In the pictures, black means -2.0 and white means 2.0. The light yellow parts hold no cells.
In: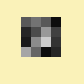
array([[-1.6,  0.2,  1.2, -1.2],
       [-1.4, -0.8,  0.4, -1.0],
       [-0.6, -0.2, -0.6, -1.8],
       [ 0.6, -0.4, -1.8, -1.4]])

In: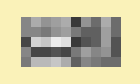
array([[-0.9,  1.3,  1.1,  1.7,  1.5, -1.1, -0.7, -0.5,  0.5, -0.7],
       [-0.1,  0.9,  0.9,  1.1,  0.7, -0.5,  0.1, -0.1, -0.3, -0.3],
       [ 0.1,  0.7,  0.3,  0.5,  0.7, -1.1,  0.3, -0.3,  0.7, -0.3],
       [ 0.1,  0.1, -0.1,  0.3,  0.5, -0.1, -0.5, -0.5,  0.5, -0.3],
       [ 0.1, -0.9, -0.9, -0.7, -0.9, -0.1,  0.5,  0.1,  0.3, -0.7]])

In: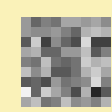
array([[ 1.8, -0.4,  1.2,  0.6,  0.0, -0.8,  0.8, -1.4, -0.6],
       [ 0.0, -0.2,  1.0, -0.2, -0.4, -0.2,  1.2,  0.8,  1.0],
       [ 1.0,  0.2,  0.8, -0.6, -0.6, -0.2,  0.8,  1.2,  0.6],
       [ 0.4,  0.2,  0.2,  0.4,  0.0, -0.4,  0.8,  1.0,  0.8],
       [ 0.4, -0.4,  0.0, -0.2,  0.6,  0.6,  0.4,  0.6,  0.2],
       [ 0.6,  1.0, -0.2,  0.0,  1.0,  0.2,  0.4,  0.0,  0.8],
       [ 0.6,  0.8, -0.4, -0.4,  0.4,  0.4,  1.0, -0.6,  0.0],
       [-0.6, -0.4, -0.8,  0.4, -0.2,  0.0,  0.2,  1.4,  0.0],
       [-0.6,  1.2, -1.0,  0.2, -0.4, -0.8,  1.4, -1.0, -1.0]])

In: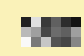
array([[ 1.9, -0.1,  1.1, -0.7, -0.9,  0.1],
       [ 0.9,  0.5, -0.9, -0.3, -0.5,  0.5],
       [-1.5,  1.5, -1.1, -0.5, -1.3, -1.7]])

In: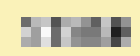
array([[ 1.3,  0.5,  1.9, -0.3,  1.3,  0.1, -0.1, -0.1,  0.9, -1.5, -0.5],
       [ 0.7,  0.5,  1.5, -0.3,  1.1,  0.3,  0.1,  0.1,  0.5, -0.9,  0.7],
       [-0.3,  0.9,  1.1, -0.7,  0.7,  0.9,  0.3, -0.5,  1.1, -0.7,  0.3]])

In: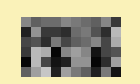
array([[-0.5,  0.5,  1.1, -1.5,  0.5, -0.1, -0.5, -1.5, -0.1, -1.7],
       [-1.1,  0.9,  0.7, -1.9,  0.1,  0.5,  0.1, -1.7, -0.9, -0.7],
       [ 0.1, -0.5, -0.3, -0.3,  0.1, -0.1, -0.3, -0.5,  0.1, -1.1],
       [-1.9,  0.9, -0.9, -1.7, -1.5,  0.3,  0.3, -1.9, -1.3,  0.5],
       [-1.5,  0.3, -1.1, -1.1, -1.3, -0.3, -0.1, -0.7, -1.3,  0.9],
       [-0.9, -0.7, -1.3, -0.1, -0.9, -0.5, -0.3,  0.1, -0.9,  0.7]])
